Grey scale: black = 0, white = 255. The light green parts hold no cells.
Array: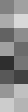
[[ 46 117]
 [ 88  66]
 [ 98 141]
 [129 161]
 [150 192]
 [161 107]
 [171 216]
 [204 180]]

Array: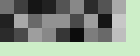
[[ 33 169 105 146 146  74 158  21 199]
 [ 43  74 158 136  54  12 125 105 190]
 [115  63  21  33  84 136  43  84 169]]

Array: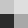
[[ 44 168]
 [198 222]]

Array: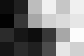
[[  2  55 167 209 219 230]
 [ 13  32 189 240 198 240]
 [ 22  43  32  76 230 209]
 [ 43  22  13  55 167 252]]

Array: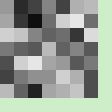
[[ 66 121 144 144 208 176  78]
 [ 78 208 230 165 153  88 121]
 [121  98  88 186  98 132  88]
 [153  42  66 132  66 176 186]
 [165  54  14 110 208 230 110]
 [186  98  33 165 176 196  78]
 [208 196 132  98 110  54 219]]

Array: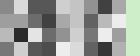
[[119 207  87  77 237 218  98  53 177]
 [137 218  87  87 207 196 146  65 168]
 [158 158 108  65 168 196  98 186 237]
 [186  42 228 108 146 207 119 237 158]]

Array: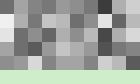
[[111 164 132 120 153 142 120  60 175 207]
 [142 153 216 132 164 164 132 207 185  91]
 [164 111  91 153 196 175 153  82 120 132]
 [228 111 142 102 175 142 185  72 175 216]
 [240 175 120 196 185 111 142 228 102 185]]
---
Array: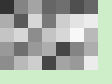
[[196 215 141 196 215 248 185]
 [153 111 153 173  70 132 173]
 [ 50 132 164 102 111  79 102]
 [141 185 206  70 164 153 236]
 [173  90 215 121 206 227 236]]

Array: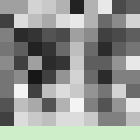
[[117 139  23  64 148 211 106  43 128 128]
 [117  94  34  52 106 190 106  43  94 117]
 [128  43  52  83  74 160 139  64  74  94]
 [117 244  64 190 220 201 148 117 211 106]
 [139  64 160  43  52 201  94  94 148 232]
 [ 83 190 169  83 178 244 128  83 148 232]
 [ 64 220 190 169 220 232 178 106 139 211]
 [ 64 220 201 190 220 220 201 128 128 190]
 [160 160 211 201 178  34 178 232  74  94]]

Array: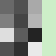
[[222  93  35]
 [105  81 169]
 [127  69 181]
 [ 81  47 233]]

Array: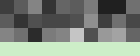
[[132 112  43 123 132 197  80 153 163 101]
 [ 92  52  80  71  71  80 143  62 112  71]
 [ 62  92 132  52 101  92 123  32  32 112]]

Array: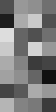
[[171 131  59  68]
 [221 101  80 112]
 [161 143 101  17]
 [181 131 121  59]
 [ 80 152 143 112]
 [ 68  89 171 152]
 [ 29 171 202  80]
 [202 101 212 152]]

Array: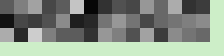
[[ 18  71  60  81 139  30  40 116 151 116  71 104 116 127 139]
 [ 92 127 162  71  92 196   6  50  81  71 151 104 172  50  60]
 [172  40 205 127  92  92  50 151 127  81 162  60 139 116 104]]

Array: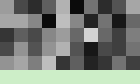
[[156  73  44  95 178  11 115  44  83 166]
 [ 53  95  73 135 156 104 211 104  63 126]
 [ 73 147  83 147 178  83  23  73  63 115]
 [147 166 126 190  53  95  35  53 115  63]
 [166 166 135  11 190 135  35 115  23 104]]

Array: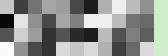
[[250 145  72  50 217 197 217 176  62 105 217]
 [197  62 115 166 157  72  29 176 239 188 145]
 [  8 228 145  72 166 127 239 239 188 115 105]
 [ 83 207 157  50  83  41  29 188  83 127  94]]

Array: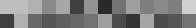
[[ 63 177 104  86  95 104 114 158  75  53 167  75  86 114]
 [189 189 177 137 167  63 146  41 114 158 126 137 126 208]]
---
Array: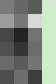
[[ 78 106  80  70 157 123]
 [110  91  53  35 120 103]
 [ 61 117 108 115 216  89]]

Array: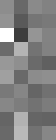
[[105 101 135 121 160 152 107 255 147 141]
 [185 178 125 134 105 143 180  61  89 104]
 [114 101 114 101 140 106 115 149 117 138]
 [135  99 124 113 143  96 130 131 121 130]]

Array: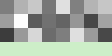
[[ 60 157 126]
 [153 253 178]
 [215  91 200]
 [108 113 119]
 [126 100 224]
 [223 150 128]
 [154  71 180]
 [ 72 163 198]]

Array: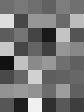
[[ 86 147  73  17 200  92 221 110]
 [ 30 153 103 193  70 117  71 120]
 [240 145 209 138 100  68 151 110]
 [ 47 108  94 152  64  25 149  97]
 [ 88 157  98 111 150 196 105 125]
 [ 62  96 103  96 135  84 188 112]]

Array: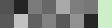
[[ 89  83]
 [194  36]
 [ 96 123]
 [130 103]
 [ 89 169]
 [145 125]
 [ 38 119]]

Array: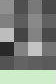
[[ 83  41 189 128 144]
 [ 99 131  68  93  79]
 [ 94 195 130 137 120]
 [ 90 117  74  97  73]]

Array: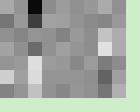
[[131 207 148 163 144 118 169]
 [148 160 154 143 133 153 147]
 [193 219 222 107 148  62  10]
 [146 148 156 145 145 162 140]
 [135 149 152 159 131 159 156]
 [150 148 136 149 153 147 144]
 [144 143 155 142 142 139 152]
 [118  99 124 225 195 134 170]
 [176 159 141 172 173 153 144]]

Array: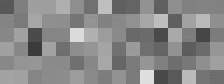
[[163 136 160 135 132  88]
 [161 148 135 161 122 127]
 [133 150  59  75 166 159]
 [139 138 162 133 143 158]
 [141 138 111 134 142 175]
 [156 112 142 219 117 142]
 [137 135 149 176 147 112]
 [125 167 164 156 130 191]
 [146 102 113 138 136  96]
 [123 123 154 105 145 100]
 [222 149 111 107 167 146]
 [ 73 128 101  74 190  96]
 [ 89 110 146 169  95 142]
 [185 120  93 125 162 129]
 [116 143 107  70 185 131]
 [110 159 150 124 143 130]]
